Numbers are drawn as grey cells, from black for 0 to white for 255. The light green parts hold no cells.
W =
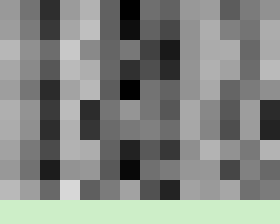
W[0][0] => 153
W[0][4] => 178
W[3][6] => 48
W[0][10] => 157
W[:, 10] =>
[157, 173, 171, 176, 169, 136, 133, 179, 151, 154]
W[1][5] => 96
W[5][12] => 157
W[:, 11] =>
[92, 128, 172, 162, 101, 88, 78, 146, 70, 166]
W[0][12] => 123
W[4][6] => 1
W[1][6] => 14
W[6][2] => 45
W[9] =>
[185, 158, 104, 215, 95, 123, 162, 81, 35, 162, 154, 166, 112, 123]
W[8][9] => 150
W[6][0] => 172
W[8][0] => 152
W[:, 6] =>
[1, 14, 120, 48, 1, 149, 121, 34, 8, 162]
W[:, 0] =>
[153, 157, 183, 167, 158, 175, 172, 162, 152, 185]
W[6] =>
[172, 144, 45, 177, 53, 107, 121, 128, 109, 167, 133, 78, 156, 35]
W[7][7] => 89
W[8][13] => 105
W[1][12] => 116
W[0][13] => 145
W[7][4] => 173
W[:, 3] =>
[155, 166, 200, 186, 163, 187, 177, 178, 147, 215]
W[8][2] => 28
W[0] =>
[153, 115, 46, 155, 178, 97, 1, 111, 98, 152, 157, 92, 123, 145]

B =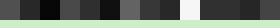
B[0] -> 80
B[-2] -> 38
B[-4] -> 48
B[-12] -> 6
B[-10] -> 47

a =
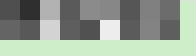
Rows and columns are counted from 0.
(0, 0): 79
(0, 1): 47
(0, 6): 86
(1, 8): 94
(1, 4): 81
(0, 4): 139

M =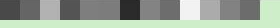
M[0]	73
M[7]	131
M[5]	124

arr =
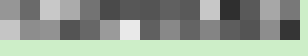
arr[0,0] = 150
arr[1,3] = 84
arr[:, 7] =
[84, 96]
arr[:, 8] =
[96, 136]
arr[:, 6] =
[87, 233]
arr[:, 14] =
[120, 53]
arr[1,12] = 84
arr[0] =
[150, 106, 200, 171, 115, 74, 87, 84, 96, 89, 199, 47, 89, 167, 120]
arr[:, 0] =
[150, 197]
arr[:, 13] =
[167, 141]

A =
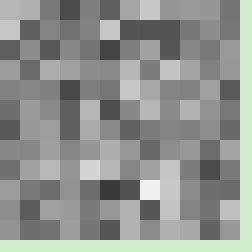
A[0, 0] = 181
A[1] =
[198, 96, 131, 114, 130, 197, 85, 83, 84, 119, 140, 118]
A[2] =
[94, 140, 88, 136, 116, 69, 127, 162, 87, 135, 120, 154]
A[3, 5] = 138
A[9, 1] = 120
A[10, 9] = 132
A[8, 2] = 183
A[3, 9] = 164
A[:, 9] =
[154, 119, 135, 164, 129, 177, 128, 152, 124, 140, 132, 168]
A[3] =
[155, 106, 172, 159, 140, 138, 181, 124, 194, 164, 129, 151]
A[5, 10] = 145
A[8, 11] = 123
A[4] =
[129, 133, 128, 74, 127, 119, 197, 167, 131, 129, 160, 91]
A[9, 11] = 107
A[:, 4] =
[127, 130, 116, 140, 127, 181, 169, 150, 212, 109, 123, 117]
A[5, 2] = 137
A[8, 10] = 76
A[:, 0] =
[181, 198, 94, 155, 129, 111, 89, 136, 113, 155, 141, 148]
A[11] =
[148, 111, 115, 156, 117, 87, 177, 139, 176, 168, 99, 152]
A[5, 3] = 95
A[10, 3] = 154
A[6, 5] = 137
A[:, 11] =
[117, 118, 154, 151, 91, 120, 105, 164, 123, 107, 191, 152]
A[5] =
[111, 154, 137, 95, 181, 78, 136, 182, 138, 177, 145, 120]
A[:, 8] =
[149, 84, 87, 194, 131, 138, 132, 141, 196, 200, 194, 176]
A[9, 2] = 109
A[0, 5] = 96

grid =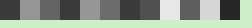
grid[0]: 59
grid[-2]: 214
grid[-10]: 100
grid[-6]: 59

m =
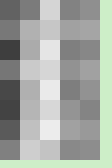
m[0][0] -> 98
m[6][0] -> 90
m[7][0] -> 128
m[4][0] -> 72
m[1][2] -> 198
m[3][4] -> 161
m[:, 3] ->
[130, 161, 127, 146, 126, 148, 161, 137]
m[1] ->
[120, 177, 198, 161, 165]
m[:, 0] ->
[98, 120, 62, 118, 72, 67, 90, 128]
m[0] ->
[98, 123, 213, 130, 143]
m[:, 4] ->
[143, 165, 135, 161, 146, 132, 153, 141]

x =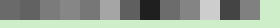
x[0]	106
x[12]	128
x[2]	123
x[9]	132

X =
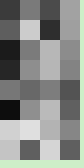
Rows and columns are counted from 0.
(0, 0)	59
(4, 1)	104
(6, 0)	209
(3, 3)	131
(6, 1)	223
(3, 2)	182
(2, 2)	183
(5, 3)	96
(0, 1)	122
